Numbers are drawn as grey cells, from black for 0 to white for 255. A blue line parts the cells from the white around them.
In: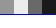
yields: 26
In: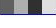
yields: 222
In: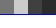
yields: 43
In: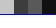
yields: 17
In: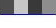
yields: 141
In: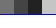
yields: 197
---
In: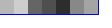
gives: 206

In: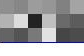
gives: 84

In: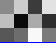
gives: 109

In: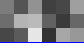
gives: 91

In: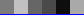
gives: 193

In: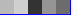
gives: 207
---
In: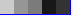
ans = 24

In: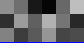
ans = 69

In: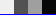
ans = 159

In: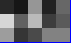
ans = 130

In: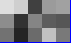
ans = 193

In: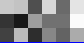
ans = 99

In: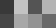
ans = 147
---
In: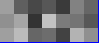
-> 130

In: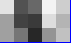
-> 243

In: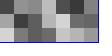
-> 57

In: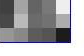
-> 121

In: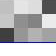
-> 221

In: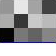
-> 163

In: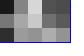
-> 82

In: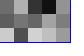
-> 16

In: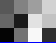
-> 158

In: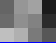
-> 162
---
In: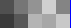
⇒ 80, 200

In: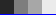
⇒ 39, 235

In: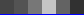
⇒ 69, 49

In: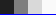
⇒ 32, 250

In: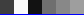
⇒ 62, 158

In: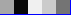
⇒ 167, 116

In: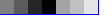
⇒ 127, 229
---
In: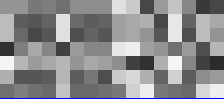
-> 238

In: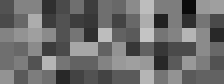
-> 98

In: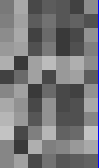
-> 98

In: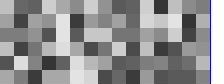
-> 131

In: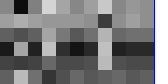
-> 96
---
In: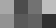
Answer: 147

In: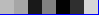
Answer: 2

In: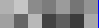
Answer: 155

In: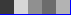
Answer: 179

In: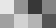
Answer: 161

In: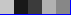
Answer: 135
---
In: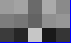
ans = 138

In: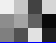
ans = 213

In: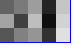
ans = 197

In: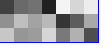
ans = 237

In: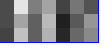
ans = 83

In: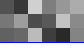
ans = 172
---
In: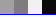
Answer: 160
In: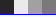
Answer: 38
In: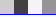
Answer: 205
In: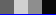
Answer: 99
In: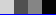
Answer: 212
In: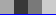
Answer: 168
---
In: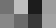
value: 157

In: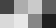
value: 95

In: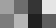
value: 229

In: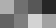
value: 38

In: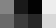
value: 237

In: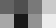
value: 202

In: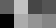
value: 84

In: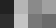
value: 160
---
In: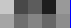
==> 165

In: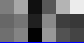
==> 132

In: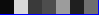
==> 58

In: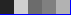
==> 36

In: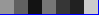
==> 19

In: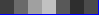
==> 160

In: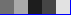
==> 112

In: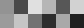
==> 197
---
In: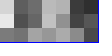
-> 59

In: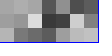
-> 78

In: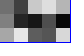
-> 222

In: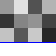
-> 82

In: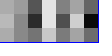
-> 164

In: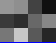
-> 66

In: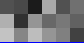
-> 81

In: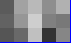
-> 142
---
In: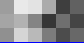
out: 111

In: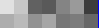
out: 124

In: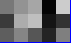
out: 20

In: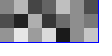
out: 142

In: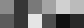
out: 16

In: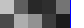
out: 60
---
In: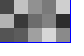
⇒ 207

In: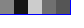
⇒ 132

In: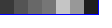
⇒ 152

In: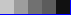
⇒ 157

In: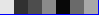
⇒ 168

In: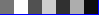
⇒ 206

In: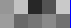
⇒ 194

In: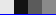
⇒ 138
